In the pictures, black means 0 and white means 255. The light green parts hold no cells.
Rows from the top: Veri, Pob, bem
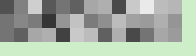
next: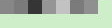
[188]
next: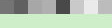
[182]
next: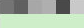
[234]
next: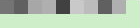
[73]

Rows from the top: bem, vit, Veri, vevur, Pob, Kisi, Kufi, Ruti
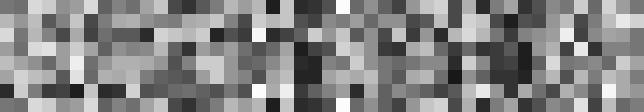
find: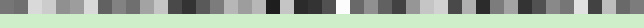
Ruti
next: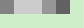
[105]
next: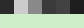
[97]

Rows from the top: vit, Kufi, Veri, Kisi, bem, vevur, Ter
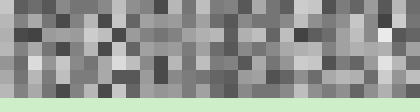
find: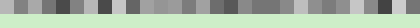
Kufi
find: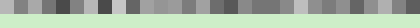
Ter
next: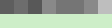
[143]
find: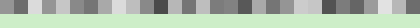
bem

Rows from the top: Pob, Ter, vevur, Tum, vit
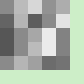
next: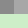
[235]
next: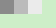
[130]

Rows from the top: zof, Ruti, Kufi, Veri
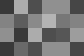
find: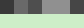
Veri
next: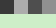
[144]
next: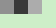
[78]
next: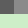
[180]
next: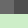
[144]

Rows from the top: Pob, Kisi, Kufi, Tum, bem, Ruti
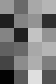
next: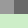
[168]
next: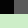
[223]
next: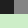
[147]
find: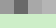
Pob
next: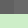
[168]

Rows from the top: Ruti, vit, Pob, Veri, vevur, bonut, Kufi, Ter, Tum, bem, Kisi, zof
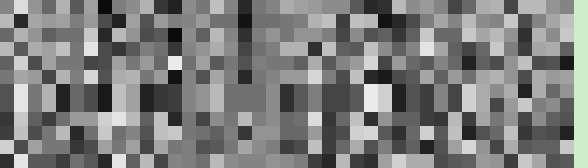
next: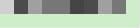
[154]
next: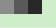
[48]
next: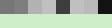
[40]
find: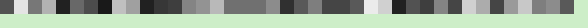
Ter
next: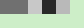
[147]
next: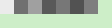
[119]

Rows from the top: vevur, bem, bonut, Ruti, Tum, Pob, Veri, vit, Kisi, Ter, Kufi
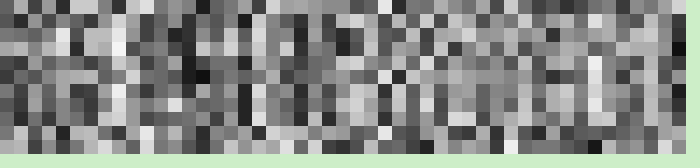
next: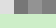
[29]
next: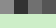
[127]
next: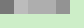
[16]

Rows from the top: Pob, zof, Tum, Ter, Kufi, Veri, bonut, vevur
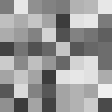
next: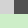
[130]
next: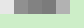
[184]
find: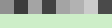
vevur
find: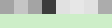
Veri
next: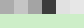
[123]
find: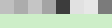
zof

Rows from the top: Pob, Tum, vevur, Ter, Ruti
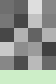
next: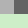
[178]
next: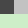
[127]
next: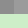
[64]
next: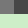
[194]

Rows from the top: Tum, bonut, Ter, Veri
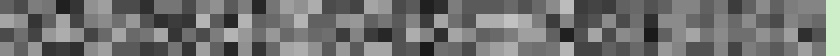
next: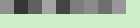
[82]
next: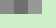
[82]
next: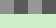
[165]
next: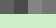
[105]
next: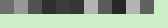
[105]

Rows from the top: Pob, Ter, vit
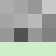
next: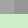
[200]
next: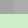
[186]

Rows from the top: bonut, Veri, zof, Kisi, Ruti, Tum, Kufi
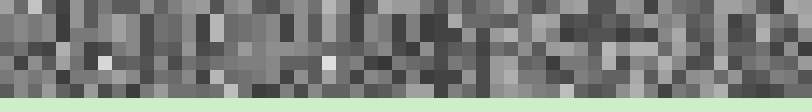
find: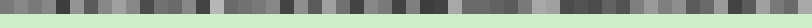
Veri
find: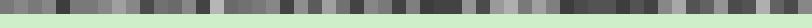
zof
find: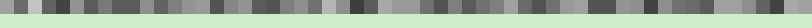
bonut
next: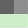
[91]
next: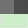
[67]

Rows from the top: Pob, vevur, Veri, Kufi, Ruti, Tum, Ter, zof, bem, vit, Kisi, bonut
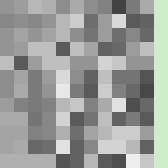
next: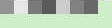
[72]
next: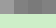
[183]
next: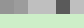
[164]
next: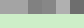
[164]

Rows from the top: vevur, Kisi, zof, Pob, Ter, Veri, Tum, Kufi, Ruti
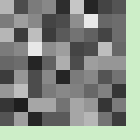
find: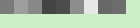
Kisi
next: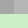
[115]
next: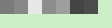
[190]
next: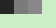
[84]
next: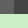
[109]
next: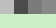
[129]

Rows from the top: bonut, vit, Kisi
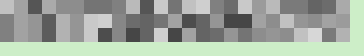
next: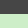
[162]
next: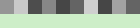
[108]
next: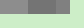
[186]
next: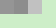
[215]
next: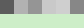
[108]
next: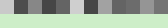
[141]
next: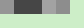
[193]

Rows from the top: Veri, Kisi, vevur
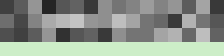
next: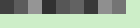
[116]
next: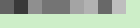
[98]
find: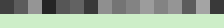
Veri
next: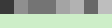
[98]
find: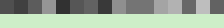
vevur

